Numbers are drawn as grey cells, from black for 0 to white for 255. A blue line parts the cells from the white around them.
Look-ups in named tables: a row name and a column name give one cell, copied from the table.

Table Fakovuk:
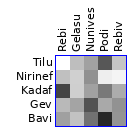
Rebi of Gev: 185
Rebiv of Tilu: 197
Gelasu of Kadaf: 207
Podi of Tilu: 87
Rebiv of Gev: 146
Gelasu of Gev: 164
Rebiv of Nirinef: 244

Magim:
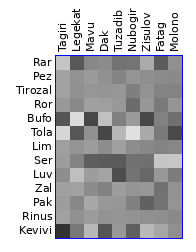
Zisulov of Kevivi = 185
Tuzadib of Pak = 150
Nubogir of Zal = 149
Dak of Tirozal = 149
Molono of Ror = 149
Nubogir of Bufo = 155
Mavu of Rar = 135
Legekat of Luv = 191
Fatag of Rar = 91
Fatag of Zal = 113
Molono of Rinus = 138
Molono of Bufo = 112
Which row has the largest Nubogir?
Tola

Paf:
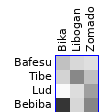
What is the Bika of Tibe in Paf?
211
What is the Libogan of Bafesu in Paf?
216
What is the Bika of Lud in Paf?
250
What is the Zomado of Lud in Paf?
159
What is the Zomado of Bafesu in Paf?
223
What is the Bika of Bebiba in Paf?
53
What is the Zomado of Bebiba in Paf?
134
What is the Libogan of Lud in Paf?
221
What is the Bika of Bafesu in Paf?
193
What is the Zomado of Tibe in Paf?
192
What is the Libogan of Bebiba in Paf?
215
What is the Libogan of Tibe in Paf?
136

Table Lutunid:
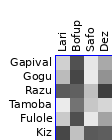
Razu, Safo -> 192
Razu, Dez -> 62
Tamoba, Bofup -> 115
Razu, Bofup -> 96
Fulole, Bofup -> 79
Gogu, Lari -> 187
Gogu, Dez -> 146
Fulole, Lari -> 202
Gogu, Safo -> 235
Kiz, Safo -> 90

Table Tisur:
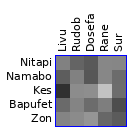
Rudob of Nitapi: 100
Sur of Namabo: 108
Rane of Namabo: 135
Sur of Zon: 91
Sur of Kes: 109
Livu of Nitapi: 129
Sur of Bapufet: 77
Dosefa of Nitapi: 89
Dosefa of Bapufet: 108
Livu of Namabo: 93
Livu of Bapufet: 106
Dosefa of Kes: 142
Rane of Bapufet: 126
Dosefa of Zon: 149
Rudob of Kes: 140
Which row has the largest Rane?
Kes

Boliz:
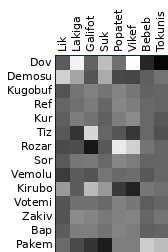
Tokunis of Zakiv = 116
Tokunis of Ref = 100
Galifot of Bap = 126
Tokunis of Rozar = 101
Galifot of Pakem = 53
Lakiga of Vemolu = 91
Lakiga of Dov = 241
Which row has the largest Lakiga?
Dov

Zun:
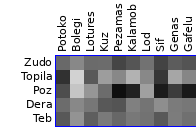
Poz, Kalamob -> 33
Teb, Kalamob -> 120
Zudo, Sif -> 67
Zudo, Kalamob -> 85
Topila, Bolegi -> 210
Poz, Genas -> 60
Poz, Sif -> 27
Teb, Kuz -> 122
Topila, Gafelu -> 134
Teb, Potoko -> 88
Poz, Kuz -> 108
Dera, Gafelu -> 119
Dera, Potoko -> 108
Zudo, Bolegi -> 136
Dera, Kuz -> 88
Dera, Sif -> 142
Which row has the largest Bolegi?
Topila

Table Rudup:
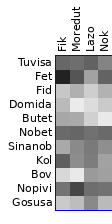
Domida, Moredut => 235
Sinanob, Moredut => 138
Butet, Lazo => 208
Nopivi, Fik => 115
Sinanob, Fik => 169
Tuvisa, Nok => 132
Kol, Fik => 95
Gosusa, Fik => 202
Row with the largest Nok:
Butet

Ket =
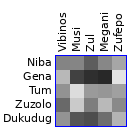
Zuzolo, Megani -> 185
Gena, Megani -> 40
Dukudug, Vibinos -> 147
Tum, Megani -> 150
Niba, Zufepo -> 166
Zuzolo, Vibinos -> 105
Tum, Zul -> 154
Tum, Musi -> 220
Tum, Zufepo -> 160
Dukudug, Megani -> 110
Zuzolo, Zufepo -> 137

